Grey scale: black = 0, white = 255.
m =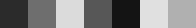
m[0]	43
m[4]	20
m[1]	110

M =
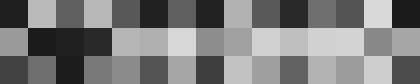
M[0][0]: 31
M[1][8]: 160
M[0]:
[31, 185, 95, 184, 88, 33, 95, 34, 178, 89, 40, 111, 84, 217, 27]
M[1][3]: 41
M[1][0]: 154
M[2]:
[66, 110, 28, 120, 139, 84, 166, 62, 194, 159, 98, 179, 155, 206, 76]
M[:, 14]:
[27, 166, 76]
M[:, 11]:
[111, 209, 179]
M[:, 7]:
[34, 141, 62]
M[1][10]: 190

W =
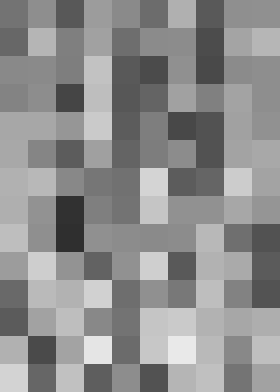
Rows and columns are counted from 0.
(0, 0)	115
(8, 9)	82
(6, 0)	177
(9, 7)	178
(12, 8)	136
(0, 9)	144
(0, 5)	108
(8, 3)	144
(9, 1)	206
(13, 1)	102
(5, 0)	168
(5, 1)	133
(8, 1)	143
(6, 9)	163
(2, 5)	75
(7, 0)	175
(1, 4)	110
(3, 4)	87
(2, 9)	142
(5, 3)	160
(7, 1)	146
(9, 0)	156
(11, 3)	136
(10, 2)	178
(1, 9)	182
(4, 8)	161
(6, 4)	113
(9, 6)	89
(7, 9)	149
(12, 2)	163
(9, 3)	98
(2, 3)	194
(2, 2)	126
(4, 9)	145
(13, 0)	211
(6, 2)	136

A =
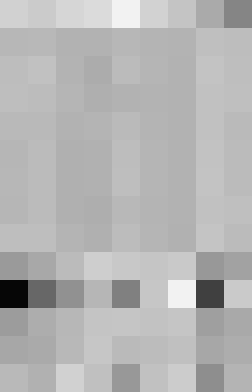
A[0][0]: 209
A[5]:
[182, 187, 176, 177, 189, 181, 178, 194, 187]
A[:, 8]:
[133, 189, 190, 191, 186, 187, 187, 191, 187, 162, 202, 169, 173, 180]
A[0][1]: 203
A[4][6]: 178
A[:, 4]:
[242, 183, 187, 178, 186, 189, 190, 184, 188, 200, 128, 197, 186, 152]
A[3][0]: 190
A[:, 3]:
[219, 178, 172, 175, 180, 177, 177, 174, 176, 206, 182, 196, 198, 192]
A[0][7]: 170
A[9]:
[154, 168, 187, 206, 200, 197, 201, 152, 162]
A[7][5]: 180
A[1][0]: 183
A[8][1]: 190
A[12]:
[167, 170, 184, 198, 186, 188, 192, 167, 173]
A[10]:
[6, 103, 145, 182, 128, 198, 242, 64, 202]
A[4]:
[185, 185, 178, 180, 186, 180, 178, 193, 186]
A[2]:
[189, 193, 179, 172, 187, 181, 178, 195, 190]
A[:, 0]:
[209, 183, 189, 190, 185, 182, 183, 182, 190, 154, 6, 156, 167, 185]
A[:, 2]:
[214, 178, 179, 181, 178, 176, 176, 176, 180, 187, 145, 183, 184, 209]
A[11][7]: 159
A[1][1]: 184
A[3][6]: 178
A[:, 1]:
[203, 184, 193, 188, 185, 187, 187, 187, 190, 168, 103, 173, 170, 177]
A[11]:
[156, 173, 183, 196, 197, 194, 197, 159, 169]

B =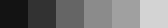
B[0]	19
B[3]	139
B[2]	101
